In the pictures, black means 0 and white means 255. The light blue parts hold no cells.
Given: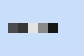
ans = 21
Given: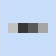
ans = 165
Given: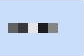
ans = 133
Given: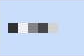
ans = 211
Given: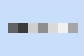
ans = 165
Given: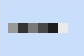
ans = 234
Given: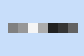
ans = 98
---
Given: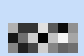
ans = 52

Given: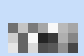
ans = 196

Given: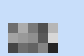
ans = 172

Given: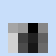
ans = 153

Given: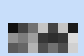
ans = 67

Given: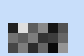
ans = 223

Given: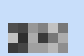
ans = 70

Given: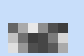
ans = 170

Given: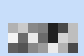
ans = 202
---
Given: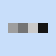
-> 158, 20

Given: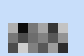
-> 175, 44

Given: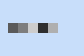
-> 90, 175

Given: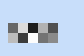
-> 103, 138

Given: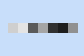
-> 207, 144

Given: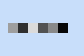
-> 158, 7
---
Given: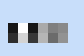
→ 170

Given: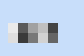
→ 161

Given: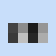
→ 140

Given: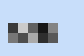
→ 97

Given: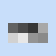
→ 75

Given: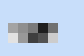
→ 122

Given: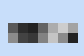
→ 172

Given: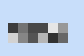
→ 72
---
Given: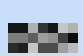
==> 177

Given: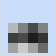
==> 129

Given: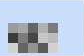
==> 123

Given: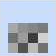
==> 122

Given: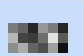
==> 38

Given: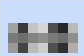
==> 186

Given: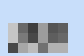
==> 94

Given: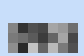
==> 110

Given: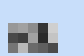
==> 207

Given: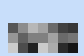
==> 54
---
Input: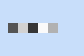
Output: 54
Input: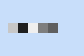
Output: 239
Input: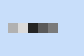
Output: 36
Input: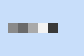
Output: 169
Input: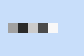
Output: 203
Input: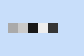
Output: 24
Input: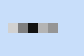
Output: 17
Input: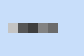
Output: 62
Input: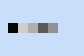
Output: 175
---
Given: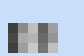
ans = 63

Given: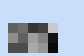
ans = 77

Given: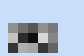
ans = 54

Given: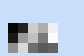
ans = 145

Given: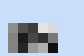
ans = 131

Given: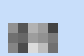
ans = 133

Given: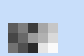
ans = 114
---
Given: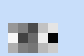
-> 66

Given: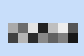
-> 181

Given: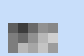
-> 105

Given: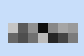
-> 78

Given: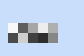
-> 207

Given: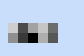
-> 57

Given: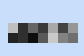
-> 47

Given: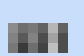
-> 89
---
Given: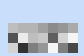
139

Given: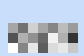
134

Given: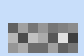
118

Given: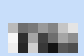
132

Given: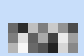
202

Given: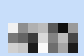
90

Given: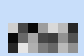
217
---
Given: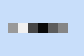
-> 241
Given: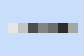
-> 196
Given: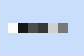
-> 23
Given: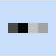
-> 7
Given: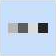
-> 92
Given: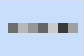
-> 184
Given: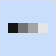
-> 114
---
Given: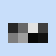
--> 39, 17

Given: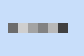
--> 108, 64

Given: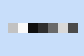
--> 194, 74

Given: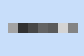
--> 163, 131

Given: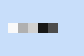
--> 249, 76

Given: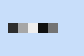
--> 45, 115
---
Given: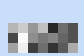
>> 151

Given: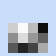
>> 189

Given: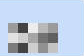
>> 237

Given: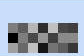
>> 182

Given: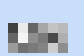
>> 102

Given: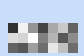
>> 149
